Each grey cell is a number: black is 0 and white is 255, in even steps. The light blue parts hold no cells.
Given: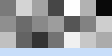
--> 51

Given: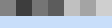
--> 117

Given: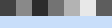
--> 44

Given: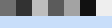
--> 189

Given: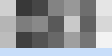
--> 83

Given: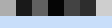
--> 96

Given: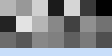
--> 136
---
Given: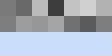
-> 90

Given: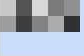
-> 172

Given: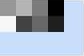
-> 103

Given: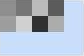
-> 49

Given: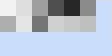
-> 200

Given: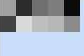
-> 183

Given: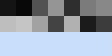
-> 27

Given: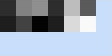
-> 218
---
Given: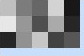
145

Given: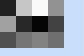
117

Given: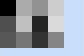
118

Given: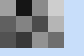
56

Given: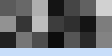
118

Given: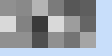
144

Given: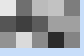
218

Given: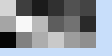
129
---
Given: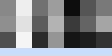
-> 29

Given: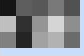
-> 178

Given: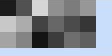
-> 110

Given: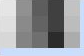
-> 43

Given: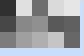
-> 197

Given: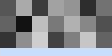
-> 198

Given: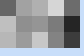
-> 131

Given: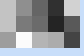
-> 172

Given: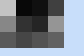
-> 83

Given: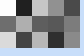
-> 47
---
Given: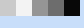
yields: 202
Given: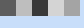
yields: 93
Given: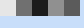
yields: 230
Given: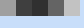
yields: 159
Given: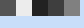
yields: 84
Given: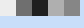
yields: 237
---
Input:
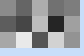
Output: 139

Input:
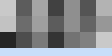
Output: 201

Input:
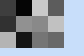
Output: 62

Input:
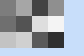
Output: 125

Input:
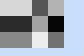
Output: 215

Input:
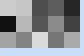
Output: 204

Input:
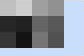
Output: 192

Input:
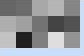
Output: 102

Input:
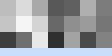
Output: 189
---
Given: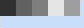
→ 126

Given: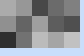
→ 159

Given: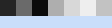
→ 174

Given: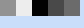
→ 2

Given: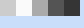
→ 170

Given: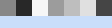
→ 156

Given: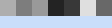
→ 35

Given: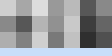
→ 145
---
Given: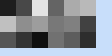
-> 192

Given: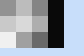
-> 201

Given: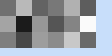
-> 164

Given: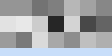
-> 226

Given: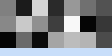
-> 136

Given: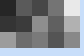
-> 52

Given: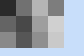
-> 100

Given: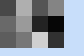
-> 105
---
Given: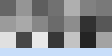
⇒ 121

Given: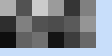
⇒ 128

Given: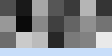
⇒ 52

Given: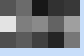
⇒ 56

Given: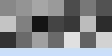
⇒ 83

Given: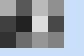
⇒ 144

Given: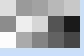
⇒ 199
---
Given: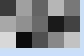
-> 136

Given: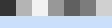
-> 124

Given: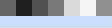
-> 245

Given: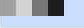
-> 119

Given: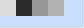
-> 150

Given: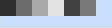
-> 65

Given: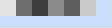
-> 95
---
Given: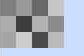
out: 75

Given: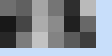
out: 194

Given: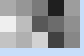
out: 210

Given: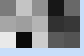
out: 204

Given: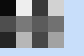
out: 71

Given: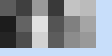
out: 210
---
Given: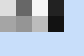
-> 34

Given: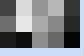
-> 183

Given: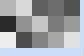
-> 109

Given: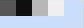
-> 239

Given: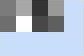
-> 153

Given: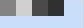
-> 48

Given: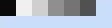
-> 143
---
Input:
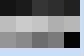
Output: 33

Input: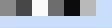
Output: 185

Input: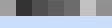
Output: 144

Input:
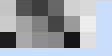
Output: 217

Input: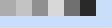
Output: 40

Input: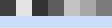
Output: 123

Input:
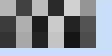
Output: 149

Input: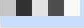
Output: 248

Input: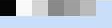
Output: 185
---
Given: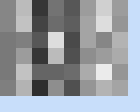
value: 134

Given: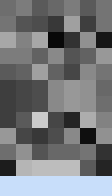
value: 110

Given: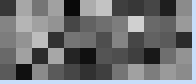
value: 55

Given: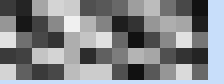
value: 58

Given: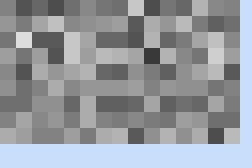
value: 130

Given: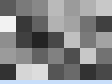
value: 91

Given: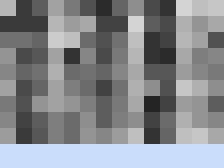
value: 182

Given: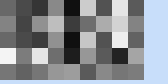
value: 104
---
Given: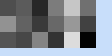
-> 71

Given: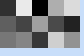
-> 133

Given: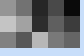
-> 87

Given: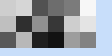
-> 184

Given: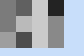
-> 77

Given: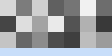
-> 103
